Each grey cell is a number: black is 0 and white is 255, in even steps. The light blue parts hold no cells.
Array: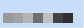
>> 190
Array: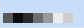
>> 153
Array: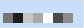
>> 254
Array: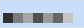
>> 154
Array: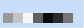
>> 12
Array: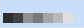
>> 165
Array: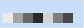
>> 211
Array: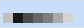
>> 125
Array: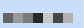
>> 200
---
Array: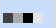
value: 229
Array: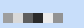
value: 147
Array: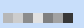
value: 55
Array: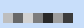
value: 60
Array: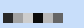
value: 101
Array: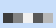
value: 184
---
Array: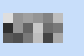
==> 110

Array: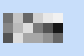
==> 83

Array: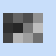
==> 123

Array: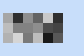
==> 77

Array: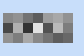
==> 186

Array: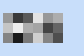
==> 68

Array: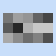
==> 200
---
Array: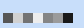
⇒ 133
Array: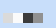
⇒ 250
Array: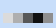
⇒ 88
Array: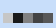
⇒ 129
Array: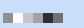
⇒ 163
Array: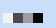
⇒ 76
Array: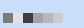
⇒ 163
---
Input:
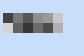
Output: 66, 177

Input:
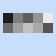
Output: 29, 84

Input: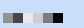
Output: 146, 6

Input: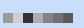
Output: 154, 91

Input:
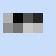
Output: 177, 187

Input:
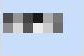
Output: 77, 109

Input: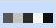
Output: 87, 14

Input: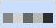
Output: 134, 45

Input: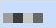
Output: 156, 104

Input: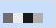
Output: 110, 174
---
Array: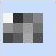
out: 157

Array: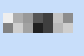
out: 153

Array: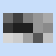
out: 31

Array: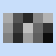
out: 191

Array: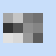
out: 143

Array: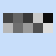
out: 56

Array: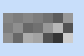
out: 104

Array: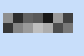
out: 98

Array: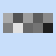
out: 158
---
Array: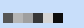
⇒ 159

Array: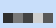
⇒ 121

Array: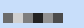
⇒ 126

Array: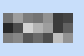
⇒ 106

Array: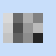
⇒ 195

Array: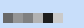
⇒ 128

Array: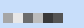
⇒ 108

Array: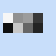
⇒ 16

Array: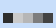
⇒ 202

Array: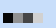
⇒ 6
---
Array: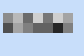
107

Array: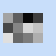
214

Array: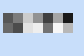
204

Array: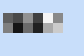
146

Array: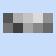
196

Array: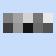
210

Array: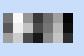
195

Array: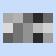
146

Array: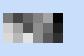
80

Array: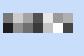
164
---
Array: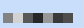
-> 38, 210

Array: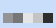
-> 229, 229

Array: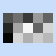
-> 245, 245

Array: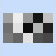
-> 12, 237

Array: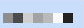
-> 163, 248

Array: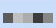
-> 172, 192

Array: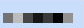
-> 22, 188

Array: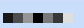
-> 0, 222
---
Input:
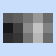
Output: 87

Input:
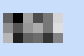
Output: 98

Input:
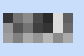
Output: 53

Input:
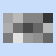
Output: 164

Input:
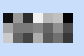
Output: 15

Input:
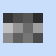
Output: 53
